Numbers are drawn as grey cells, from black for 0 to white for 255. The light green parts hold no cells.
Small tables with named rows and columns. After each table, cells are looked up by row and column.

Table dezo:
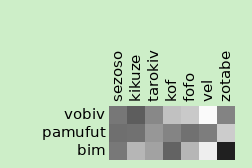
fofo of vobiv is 201
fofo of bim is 182
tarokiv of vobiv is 136
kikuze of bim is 182
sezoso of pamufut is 111
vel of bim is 238
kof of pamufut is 132
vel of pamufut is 125
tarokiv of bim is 162
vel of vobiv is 250
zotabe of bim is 32
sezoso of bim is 120
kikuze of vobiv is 93
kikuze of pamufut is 113
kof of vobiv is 193
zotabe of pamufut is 204
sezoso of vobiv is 119
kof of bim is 99

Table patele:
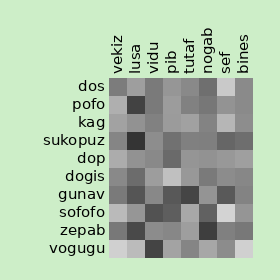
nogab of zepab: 62
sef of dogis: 140
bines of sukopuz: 110
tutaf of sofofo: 168
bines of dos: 138
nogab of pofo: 119
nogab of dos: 111
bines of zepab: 120
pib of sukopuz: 113
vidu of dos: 122
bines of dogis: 135
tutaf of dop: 149
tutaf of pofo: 129

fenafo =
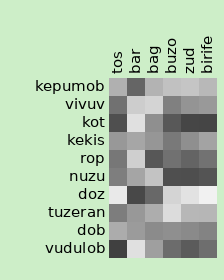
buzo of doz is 212
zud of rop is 100
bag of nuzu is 195
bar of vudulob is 224
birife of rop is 114
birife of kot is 69
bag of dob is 139
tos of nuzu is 126
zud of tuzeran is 183
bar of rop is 207
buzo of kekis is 121
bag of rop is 87
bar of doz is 72
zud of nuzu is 78
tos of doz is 233
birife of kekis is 163
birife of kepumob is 184
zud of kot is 70
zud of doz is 226
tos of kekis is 152

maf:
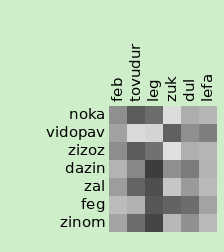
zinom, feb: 164
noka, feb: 143
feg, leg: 87
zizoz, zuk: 223
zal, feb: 157
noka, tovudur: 92
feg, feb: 188
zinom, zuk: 184
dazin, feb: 179
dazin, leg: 61
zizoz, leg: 113

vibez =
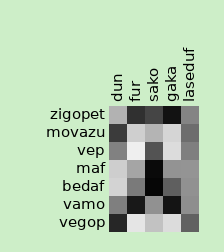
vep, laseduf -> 127
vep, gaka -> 220
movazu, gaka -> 213
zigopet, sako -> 69
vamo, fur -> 24
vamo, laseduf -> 142
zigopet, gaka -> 18
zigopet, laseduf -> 132
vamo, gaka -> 20
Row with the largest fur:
vep

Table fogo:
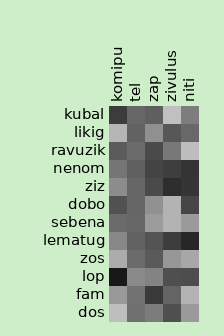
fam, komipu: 153
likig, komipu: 181
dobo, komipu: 81
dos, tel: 111
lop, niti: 77
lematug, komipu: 136
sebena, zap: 155
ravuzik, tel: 107
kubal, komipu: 60
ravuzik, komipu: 91
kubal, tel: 103
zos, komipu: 172
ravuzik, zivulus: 120
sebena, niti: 154

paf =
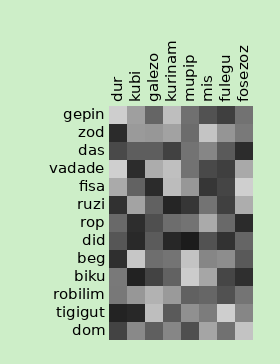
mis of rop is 170
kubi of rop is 45
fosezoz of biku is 47
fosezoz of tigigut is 134
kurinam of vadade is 191
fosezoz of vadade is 169
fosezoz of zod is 121
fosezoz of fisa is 207
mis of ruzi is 115
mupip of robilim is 97

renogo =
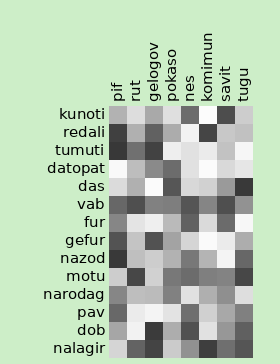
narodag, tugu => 222
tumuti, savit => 194
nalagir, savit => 111
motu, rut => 71
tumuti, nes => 225
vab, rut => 79
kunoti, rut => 221
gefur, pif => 83
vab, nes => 85
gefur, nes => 213
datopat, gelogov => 138
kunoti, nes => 108
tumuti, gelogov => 66
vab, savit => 79
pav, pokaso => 227
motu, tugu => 71
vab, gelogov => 129
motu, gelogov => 209
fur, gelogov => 239
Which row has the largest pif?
datopat

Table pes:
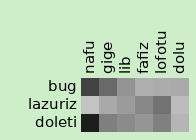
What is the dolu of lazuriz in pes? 188
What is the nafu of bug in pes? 66
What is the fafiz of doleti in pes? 149
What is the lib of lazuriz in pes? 155
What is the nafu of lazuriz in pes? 195
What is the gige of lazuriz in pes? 169
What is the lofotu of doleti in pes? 128
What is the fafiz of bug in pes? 174
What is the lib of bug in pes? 148
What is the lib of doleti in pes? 139
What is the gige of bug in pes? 105
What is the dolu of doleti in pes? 181
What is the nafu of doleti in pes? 29
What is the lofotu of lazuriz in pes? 114
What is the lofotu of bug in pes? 172

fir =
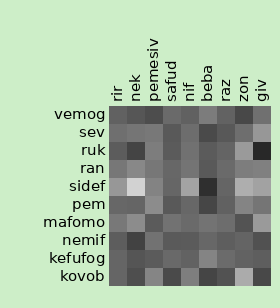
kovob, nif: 126
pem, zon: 132
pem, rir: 103
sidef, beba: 47
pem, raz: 97
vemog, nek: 86
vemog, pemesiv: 77
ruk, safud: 91
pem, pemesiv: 140
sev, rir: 111
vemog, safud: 106
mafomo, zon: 83
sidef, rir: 151
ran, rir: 119

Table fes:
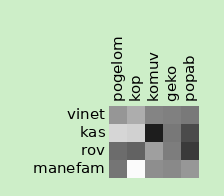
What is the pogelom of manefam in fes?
117
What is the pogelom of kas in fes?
214
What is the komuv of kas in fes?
29
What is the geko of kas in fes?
120
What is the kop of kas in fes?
209
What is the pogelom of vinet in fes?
150
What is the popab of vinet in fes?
121
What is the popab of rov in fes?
58
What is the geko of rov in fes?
125
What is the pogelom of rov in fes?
108
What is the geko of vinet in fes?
128
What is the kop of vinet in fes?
173
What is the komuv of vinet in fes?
132
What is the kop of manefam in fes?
251
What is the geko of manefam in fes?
137
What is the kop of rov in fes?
98
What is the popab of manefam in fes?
151
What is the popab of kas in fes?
75
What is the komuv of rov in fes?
159

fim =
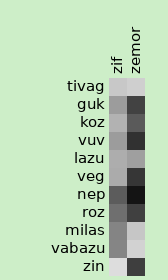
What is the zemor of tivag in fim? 207
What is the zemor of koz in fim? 90
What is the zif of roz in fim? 111
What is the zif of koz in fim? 178
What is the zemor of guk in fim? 66
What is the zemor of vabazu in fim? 210
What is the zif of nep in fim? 92
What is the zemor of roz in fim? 64
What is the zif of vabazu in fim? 133
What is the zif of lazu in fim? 173
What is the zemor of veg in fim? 54
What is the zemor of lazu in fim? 159
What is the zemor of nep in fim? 20

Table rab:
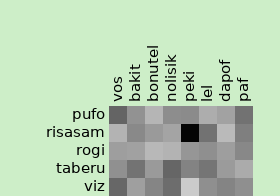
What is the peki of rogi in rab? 150
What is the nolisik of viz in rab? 109
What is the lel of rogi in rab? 143
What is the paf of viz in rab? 143
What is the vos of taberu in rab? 144
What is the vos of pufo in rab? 100
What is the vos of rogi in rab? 158
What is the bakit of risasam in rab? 137
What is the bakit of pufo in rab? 146
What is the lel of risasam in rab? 114
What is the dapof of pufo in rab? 162
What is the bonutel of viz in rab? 133
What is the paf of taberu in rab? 171
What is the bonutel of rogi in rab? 184

